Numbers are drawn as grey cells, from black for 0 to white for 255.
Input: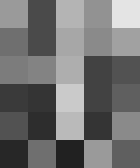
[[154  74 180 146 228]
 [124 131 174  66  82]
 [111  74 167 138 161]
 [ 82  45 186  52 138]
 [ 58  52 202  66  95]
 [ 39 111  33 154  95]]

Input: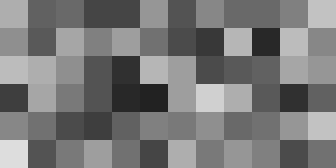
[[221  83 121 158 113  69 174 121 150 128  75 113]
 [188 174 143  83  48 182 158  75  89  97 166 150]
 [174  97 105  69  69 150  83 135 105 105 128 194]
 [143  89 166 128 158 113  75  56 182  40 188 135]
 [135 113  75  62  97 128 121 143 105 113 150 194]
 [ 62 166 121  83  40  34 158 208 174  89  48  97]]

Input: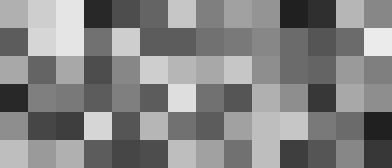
[[190 154 176  92  70  77 190 161 113 190  62  85 135  55]
 [176 206 229  40  77 100 198 127 161 148  32  47 182 135]
 [168 100 168  77 135 206 182 168 198 142 107 100 154 127]
 [142  70  62 214  85 182 113  92 161 190 198 121 107  32]
 [ 92 214 229 113 206  92  92 113 121 135 107  85 107 235]
 [ 40 127 121  92 127  92 222 113  85 176 142  55 168 142]]

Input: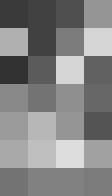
[[176  65 123 213]
 [169 191 221 161]
 [155 183 149  84]
 [137 115 143 103]
 [115 129 129 123]
 [ 58  65  78 149]
 [ 50  91 213  97]]

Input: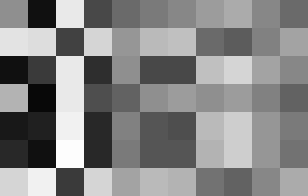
[[227 221  65 213 150 186 192 106  92 129 163]
 [213 241  58 213 163 186 179 114  98 135 171]
 [179   8 233  78  98 143 156 143 156 129  98]
 [143  16 233  72 106 122 135 156 171 135 106]
 [ 40  16 253  40 122  85  85 179 206 150 114]
 [ 24  32 241  40 129  85  78 186 206 150 122]
 [ 16  58 233  46 143  72  72 192 213 163 135]]

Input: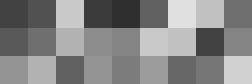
[[148 178  96 148 124 156 103 118 209]
 [ 89 111 178 140 132 201 193  66 132]
 [ 66  81 201  59  47  96 224 193 111]]

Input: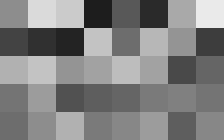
[[177 195 148 162 189 162  73 101]
 [141 218 203  29  88  42 169 234]
 [116 156  81  94 101 122 128 116]
 [109 141 177 122 135 156  94 135]
 [ 67  48  35 195 109 183 148  61]]

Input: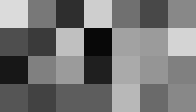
[[219 120  46 206 112  72 136]
 [ 85  66  93  93 184 106 136]
 [ 78  58 192   8 162 155 212]
 [ 23 128 155  31 170 149 128]]

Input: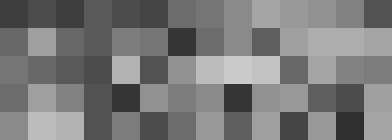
[[138 187 179  82 124  76 109 152  95 159  68 152  47 165]
 [117 103  89  76 179  82 145 187 202 195 103 165 130 124]
 [109 159 130  82  53 145 124 138  53 145 152  95  76 159]
 [103 159 103  89 124 117  53 109 138  95 159 173 173 165]
 [ 61  76  61  89  76  68 109 117 138 165 152 145 130  82]]
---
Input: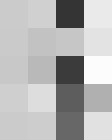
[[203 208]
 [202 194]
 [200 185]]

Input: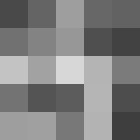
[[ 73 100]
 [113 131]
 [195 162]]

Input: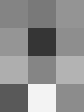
[[132 121]
 [149  53]
 [174 133]]

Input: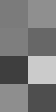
[[123 143]
 [126 103]
 [ 62 203]]

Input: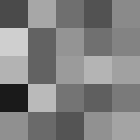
[[ 74 167]
 [207  98]
 [179  98]]

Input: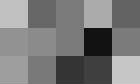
[[192 103]
 [146 139]
 [158 121]]

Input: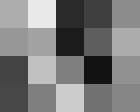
[[173 233]
 [151 163]
 [ 68 192]]

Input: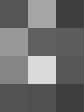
[[ 85 165]
 [153  96]
 [133 218]]

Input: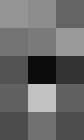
[[149 142]
 [115 123]
 [ 83  12]]
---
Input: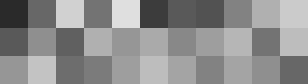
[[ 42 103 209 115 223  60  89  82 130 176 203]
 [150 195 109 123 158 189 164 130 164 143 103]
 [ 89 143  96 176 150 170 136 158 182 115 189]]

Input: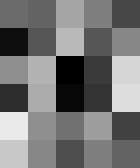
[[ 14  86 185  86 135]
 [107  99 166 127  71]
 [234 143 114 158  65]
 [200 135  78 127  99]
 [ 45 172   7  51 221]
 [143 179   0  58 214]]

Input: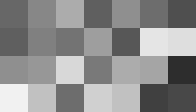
[[143 151 216 121 172 165  45]
 [103 135 172  95 143 109  79]
 [ 95 128 115 158  87 229 222]
 [241 193 109 208 193  64  72]]

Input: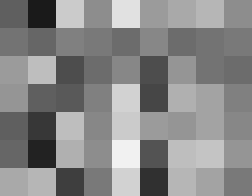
[[ 95  26 203 141 225 155 169 182 141]
 [ 95  55 190 135 203 155 149 163 135]
 [102  34 176 141 241  83 190 196 149]
 [115 102 128 121 108 135 108 115 121]
 [149  95  89 128 210  70 176 163 128]
 [155 190  77 108 135  77 149 115 108]
 [169 182  62 121 210  48 182 163 121]]

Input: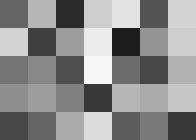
[[ 71 100 170 219  92 122  56]
 [212  64 157 235  29 149 205]
 [142 157 129  56 183 170 198]
 [115 135  78 247 108  71 177]
 [100 183  42 205 227  84 212]]

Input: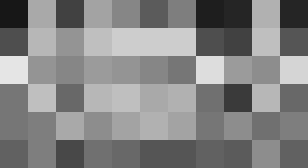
[[118 126 169 141 163 177 163 118 141 112 126]
 [ 78 183 148 191 205 205 205  78  65 191  85]
 [229 148 134 155 148 134 118 221 155 141 213]
 [118 191 104 183 191 169 177 112  58 183 104]
 [ 97 126  72 112 104  85  85  97  91 141  97]
 [ 23 169  65 163 134  91 126  30  37 177  37]]
